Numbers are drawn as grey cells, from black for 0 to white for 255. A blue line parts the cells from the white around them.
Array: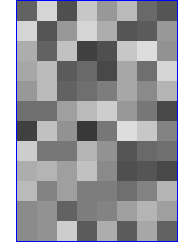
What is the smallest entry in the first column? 64
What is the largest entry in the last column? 213
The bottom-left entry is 138
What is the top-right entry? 85
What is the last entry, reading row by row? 98
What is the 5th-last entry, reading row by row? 91
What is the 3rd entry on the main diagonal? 193
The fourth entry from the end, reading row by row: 173
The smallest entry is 56
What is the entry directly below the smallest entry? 180
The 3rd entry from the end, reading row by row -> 91
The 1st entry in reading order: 98
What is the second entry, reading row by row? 213
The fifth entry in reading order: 152
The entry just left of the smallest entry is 146
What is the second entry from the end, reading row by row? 167

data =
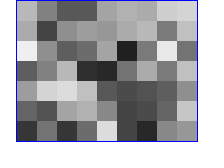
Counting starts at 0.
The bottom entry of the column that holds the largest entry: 54
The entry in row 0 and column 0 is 184
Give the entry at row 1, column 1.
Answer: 68
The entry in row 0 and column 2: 88
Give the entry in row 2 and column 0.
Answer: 239
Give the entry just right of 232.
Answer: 115
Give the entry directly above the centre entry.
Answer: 164
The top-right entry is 212
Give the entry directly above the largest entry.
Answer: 171
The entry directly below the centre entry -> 88
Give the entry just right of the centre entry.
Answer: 115
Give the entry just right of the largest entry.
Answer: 143
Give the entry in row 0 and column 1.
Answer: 129
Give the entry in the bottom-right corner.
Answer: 151
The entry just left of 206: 171
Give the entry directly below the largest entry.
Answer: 94
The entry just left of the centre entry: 47

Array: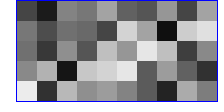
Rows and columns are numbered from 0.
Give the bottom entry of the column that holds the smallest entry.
35
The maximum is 236
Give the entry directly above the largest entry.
137
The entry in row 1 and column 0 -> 119
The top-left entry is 69
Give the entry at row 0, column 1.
27
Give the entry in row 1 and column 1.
77
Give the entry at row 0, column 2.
131
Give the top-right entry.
163
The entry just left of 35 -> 91
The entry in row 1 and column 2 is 112
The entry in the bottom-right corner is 125

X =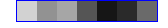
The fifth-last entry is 166
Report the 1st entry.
210
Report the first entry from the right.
106

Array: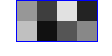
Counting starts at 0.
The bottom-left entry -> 192
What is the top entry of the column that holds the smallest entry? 62
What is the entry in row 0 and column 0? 151

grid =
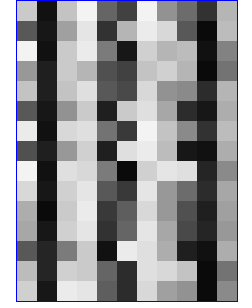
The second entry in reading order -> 17
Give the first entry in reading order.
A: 202
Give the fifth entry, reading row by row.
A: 101
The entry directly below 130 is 115
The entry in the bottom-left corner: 208
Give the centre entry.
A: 223
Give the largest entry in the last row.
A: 235
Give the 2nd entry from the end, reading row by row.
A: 10
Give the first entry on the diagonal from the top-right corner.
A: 181
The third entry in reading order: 195
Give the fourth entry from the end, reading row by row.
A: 160
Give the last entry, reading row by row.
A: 138
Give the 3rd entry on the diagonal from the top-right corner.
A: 188
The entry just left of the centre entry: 31
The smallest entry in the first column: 80
